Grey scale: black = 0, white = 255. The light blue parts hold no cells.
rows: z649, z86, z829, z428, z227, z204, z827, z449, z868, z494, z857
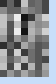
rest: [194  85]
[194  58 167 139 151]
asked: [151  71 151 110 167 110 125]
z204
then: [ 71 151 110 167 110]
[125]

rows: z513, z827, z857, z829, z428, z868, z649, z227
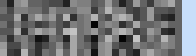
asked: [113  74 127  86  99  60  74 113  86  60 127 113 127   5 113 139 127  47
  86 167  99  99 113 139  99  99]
z829
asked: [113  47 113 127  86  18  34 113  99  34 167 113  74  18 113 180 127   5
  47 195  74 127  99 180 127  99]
z868
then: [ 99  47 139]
[154]
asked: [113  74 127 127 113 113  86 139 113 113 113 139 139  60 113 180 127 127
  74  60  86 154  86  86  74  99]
z827
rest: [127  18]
[139 154  47 127  60  34 139 167 127 113  86  99]
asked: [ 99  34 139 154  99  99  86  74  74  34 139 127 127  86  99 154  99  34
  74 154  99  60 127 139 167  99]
z513

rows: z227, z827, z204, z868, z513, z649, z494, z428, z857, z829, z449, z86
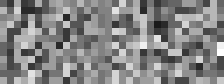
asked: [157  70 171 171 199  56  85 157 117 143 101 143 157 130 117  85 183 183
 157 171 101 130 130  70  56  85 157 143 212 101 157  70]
z857
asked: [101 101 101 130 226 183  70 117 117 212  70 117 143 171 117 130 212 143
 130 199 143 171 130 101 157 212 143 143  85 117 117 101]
z449
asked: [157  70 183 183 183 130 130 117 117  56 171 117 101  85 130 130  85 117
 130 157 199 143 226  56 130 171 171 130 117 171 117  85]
z649

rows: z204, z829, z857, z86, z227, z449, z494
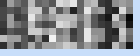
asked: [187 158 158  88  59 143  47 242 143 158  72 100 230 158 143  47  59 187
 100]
z449
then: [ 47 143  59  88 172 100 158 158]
[172]
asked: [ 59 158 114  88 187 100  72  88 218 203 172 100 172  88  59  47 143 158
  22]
z86
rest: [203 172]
[100 172  88  59  47 143 158  22]

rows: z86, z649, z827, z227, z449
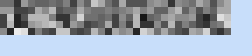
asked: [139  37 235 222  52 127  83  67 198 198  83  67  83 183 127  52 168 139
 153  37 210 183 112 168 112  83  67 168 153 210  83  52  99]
z449

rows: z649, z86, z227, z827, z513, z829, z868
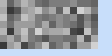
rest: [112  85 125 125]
[112 112 181  85 168]
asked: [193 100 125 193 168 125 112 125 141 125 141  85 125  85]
z227
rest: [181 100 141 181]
[156 112 100 125 125 125 141 112 112 100]
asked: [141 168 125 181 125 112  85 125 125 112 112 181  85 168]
z829
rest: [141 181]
[156 112 100 125 125 125 141 112 112 100]

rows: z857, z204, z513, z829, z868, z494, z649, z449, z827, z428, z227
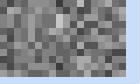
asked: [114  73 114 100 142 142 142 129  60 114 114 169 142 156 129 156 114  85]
z428
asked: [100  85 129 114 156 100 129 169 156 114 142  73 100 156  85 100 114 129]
z868
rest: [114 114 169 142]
[156 129 156 114  85]
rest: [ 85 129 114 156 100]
[129 169 156 114 142  73 100 156  85 100 114 129]

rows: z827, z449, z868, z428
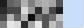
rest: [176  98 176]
[ 14 111  84 111 192]
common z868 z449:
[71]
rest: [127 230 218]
[ 44 164 230  84 192 152]
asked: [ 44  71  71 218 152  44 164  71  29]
z449

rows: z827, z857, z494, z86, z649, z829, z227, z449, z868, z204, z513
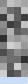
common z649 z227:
[125]
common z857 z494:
[94]

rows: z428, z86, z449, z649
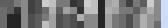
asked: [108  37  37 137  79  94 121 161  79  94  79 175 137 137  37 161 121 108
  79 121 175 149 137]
z449
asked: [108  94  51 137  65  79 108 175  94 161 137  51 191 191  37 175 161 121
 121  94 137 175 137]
z86
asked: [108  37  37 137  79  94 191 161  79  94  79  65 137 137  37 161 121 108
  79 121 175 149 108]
z649

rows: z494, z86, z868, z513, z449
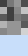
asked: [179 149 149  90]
z513
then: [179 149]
[149]
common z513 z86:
[179]

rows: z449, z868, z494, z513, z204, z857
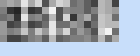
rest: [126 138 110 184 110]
[169]
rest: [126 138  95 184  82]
[213  53 138 169  95 197 184 110]
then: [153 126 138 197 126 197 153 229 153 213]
[110]
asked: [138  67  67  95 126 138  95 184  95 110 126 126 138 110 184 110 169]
z857
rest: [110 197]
[184 184]
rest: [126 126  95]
[126 184 169 153]

